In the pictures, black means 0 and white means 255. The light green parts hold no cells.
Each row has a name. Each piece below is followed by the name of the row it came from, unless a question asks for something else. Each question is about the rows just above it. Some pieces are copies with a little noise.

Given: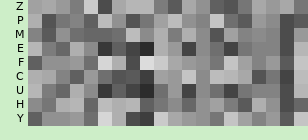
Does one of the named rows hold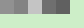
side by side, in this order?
no
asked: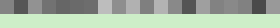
M
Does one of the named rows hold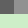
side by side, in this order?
yes

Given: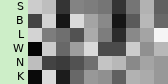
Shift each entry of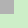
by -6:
[172]
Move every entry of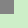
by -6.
[125]
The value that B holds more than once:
[22]

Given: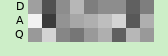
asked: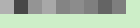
D
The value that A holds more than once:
[175]
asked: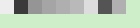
A
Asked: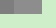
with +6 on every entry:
[132 147 147]
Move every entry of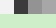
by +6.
[248  65 153 173]
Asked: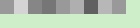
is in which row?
Q
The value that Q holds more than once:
[153]

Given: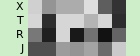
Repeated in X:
[172]
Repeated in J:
[79]
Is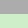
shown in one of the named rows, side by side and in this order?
yes
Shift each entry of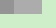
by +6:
[154 178 178]
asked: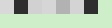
T
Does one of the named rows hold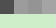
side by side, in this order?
yes
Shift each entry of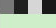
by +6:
[126  37 220  31]

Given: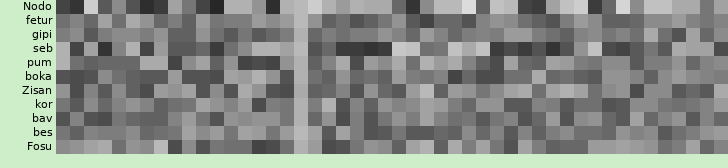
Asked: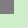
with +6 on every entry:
[131]
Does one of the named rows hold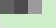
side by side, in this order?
yes
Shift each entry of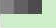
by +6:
[137 103  82]
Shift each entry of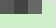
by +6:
[ 95  74 110]
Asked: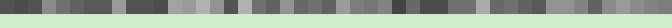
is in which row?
boka
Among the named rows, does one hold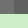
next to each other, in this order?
yes

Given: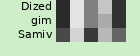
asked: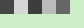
Samiv
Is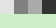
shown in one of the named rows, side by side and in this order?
yes
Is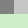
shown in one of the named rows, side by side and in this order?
yes
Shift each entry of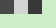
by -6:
[ 67 206  51]
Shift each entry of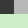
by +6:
[ 63 190]
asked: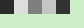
Dized

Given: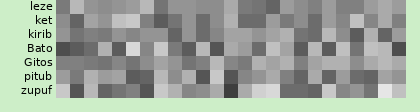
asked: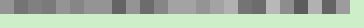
kirib
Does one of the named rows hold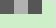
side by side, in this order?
no
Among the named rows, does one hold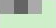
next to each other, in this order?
no
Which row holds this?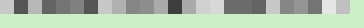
zupuf

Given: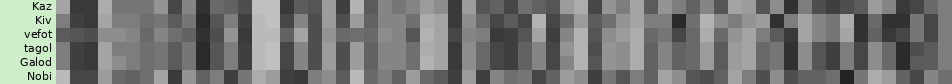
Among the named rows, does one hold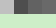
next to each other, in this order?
no
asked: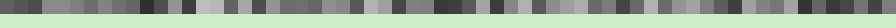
vefot
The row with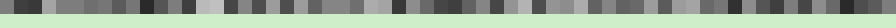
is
tagol
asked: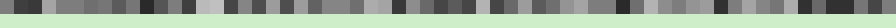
Kiv
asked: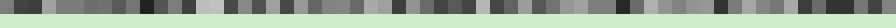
Kiv
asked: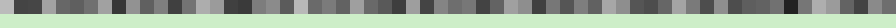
Nobi

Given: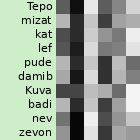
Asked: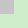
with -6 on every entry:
[191]
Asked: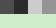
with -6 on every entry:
[ 71  37 198 142]
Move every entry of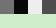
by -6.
[108   1 232  71]
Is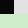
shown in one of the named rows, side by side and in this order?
yes
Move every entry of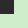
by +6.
[49]

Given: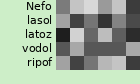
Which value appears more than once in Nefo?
[196]
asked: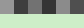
lasol
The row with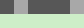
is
vodol
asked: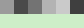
ripof
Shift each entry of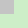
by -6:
[190]
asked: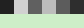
latoz

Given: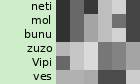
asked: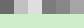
Vipi
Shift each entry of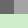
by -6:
[ 98 158]

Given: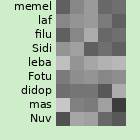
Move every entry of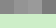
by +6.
[141 154 160 129]
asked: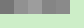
Fotu
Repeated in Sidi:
[96]
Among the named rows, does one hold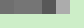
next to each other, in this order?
yes

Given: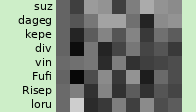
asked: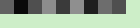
Fufi
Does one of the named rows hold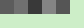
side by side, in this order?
no

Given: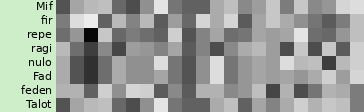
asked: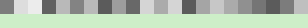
fir
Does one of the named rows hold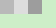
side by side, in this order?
no
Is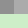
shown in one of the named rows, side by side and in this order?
no
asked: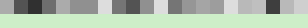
nulo
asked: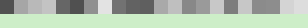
Mif

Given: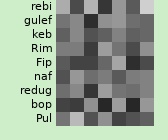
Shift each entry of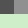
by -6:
[ 76 138]
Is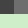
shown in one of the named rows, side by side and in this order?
no

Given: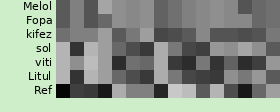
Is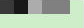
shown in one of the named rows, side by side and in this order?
yes
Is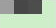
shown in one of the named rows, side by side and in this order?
yes
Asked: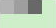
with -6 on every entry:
[174 152  98]

